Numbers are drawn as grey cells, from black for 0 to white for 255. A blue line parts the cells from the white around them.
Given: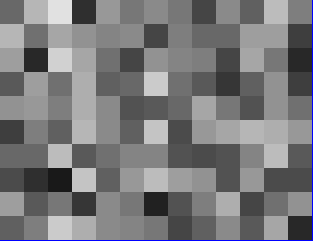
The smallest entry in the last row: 40
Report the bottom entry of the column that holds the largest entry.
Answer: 203
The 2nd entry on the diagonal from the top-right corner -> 158
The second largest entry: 209
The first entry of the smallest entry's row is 75
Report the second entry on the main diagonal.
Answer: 112
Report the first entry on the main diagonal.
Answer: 104
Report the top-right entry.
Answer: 126
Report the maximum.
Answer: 225
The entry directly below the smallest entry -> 119
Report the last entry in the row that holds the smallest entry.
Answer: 75
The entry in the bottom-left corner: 96
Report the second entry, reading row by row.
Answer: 182
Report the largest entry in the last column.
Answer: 152
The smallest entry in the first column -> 62
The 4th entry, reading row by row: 47
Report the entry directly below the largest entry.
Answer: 166
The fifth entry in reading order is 152
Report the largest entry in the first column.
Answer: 182
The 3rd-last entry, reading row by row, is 89
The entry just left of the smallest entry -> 47
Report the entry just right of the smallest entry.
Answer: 196

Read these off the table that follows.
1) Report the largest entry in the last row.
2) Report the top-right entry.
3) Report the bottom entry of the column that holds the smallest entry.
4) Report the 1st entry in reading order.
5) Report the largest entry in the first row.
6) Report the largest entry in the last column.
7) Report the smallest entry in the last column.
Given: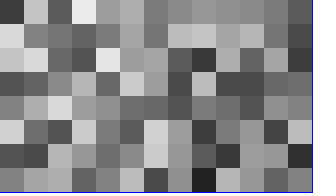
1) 188
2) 91
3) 34
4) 62
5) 236
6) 188
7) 48

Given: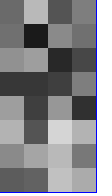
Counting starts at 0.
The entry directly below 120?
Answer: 171
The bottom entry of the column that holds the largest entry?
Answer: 193
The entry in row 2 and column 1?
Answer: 158
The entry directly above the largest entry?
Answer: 151
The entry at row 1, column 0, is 112
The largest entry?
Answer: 213
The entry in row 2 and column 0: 145
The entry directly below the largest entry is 185
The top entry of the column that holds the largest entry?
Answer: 84
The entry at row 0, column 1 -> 185

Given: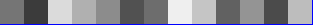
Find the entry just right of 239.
197
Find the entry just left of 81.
140
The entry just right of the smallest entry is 219

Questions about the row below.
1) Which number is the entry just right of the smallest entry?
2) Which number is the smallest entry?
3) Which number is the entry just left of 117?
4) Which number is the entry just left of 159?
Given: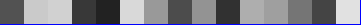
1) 217
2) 34
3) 159
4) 174

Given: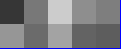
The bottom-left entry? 150
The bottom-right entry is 93
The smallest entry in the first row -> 54

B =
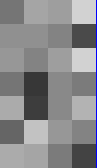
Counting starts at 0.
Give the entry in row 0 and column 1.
165
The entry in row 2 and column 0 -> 151
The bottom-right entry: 67
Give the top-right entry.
210
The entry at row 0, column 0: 117
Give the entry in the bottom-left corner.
171
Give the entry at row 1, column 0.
144
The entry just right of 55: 137

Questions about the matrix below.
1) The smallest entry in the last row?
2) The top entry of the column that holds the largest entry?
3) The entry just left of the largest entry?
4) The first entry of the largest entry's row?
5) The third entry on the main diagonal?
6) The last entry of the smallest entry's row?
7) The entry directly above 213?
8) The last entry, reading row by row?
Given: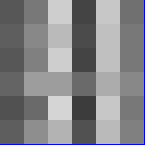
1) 81
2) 206
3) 106
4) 81
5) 206
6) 120
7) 157
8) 128

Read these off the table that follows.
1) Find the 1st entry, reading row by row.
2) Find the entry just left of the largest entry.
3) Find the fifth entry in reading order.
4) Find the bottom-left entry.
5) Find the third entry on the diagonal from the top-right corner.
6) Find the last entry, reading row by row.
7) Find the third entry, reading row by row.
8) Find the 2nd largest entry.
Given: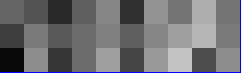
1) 101
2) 153
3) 134
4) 9
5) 195
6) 141
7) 41
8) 182

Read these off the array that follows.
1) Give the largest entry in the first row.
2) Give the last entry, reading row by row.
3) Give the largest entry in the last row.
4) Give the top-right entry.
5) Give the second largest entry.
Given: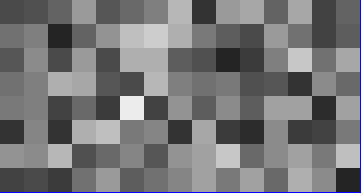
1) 183
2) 36
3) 175
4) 99
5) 205
